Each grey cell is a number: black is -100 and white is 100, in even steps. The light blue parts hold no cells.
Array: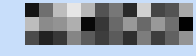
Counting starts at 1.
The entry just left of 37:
15
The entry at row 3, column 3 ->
-57
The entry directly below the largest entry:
37
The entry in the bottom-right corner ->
15
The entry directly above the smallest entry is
32
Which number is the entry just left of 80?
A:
48
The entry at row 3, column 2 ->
-74
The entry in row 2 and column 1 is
48
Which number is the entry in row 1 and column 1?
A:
-84

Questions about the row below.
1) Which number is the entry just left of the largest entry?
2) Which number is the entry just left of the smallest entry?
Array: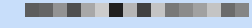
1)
32
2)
60

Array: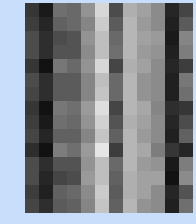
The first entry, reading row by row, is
-58
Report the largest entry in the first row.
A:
69
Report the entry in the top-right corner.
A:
-46
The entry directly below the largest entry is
49
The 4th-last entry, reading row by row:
15
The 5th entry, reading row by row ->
15
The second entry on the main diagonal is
-70
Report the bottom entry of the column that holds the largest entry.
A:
54
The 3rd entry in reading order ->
-13
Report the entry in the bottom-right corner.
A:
-13
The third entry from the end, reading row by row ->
9
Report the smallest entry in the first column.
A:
-64
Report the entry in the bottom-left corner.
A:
-46
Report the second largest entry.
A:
74
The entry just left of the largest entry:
21
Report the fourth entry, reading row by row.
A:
-18
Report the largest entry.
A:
80
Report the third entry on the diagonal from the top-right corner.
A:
21
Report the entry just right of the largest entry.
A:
-52
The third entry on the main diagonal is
-40
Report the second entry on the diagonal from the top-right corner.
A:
-75
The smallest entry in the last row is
-75
